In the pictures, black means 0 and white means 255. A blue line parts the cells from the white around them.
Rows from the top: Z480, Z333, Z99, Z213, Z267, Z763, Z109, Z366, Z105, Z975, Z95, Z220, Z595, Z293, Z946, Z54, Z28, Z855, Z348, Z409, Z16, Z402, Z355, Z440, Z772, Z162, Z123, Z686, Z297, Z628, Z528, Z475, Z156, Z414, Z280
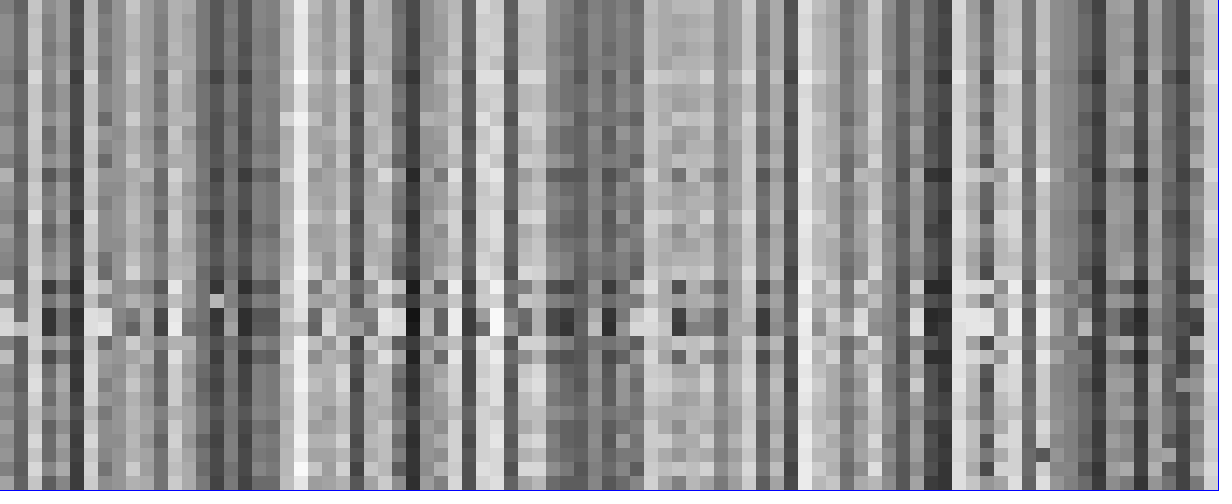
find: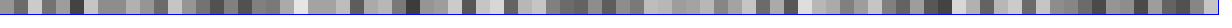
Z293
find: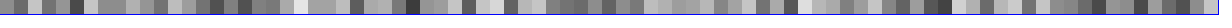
Z855
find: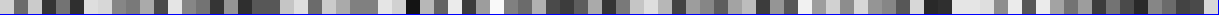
Z355
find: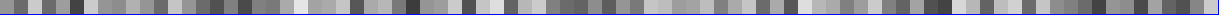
Z975
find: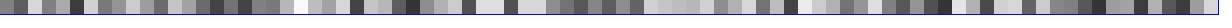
Z763
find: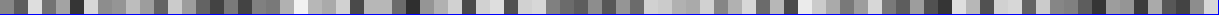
Z54
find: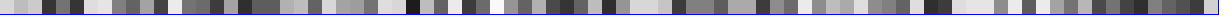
Z440

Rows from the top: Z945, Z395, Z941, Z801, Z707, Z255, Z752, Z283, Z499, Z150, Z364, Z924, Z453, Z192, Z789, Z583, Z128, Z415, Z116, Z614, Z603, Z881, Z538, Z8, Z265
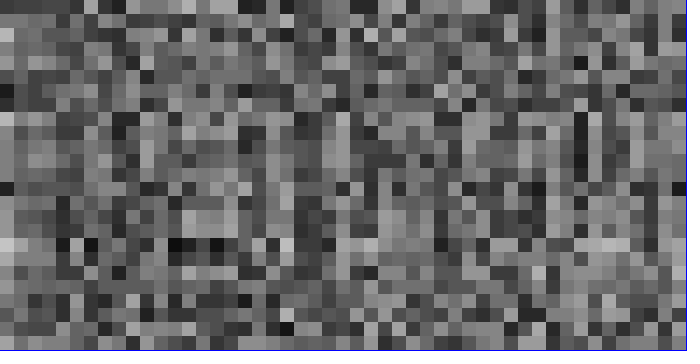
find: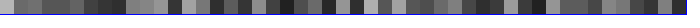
Z941
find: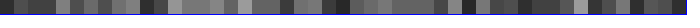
Z283
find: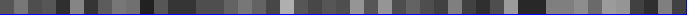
Z538
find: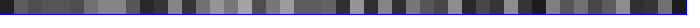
Z192

